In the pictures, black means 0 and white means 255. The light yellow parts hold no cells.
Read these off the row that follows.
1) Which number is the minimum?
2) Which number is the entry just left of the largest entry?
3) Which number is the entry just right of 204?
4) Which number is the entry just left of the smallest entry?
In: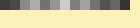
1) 52
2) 149
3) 126
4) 102
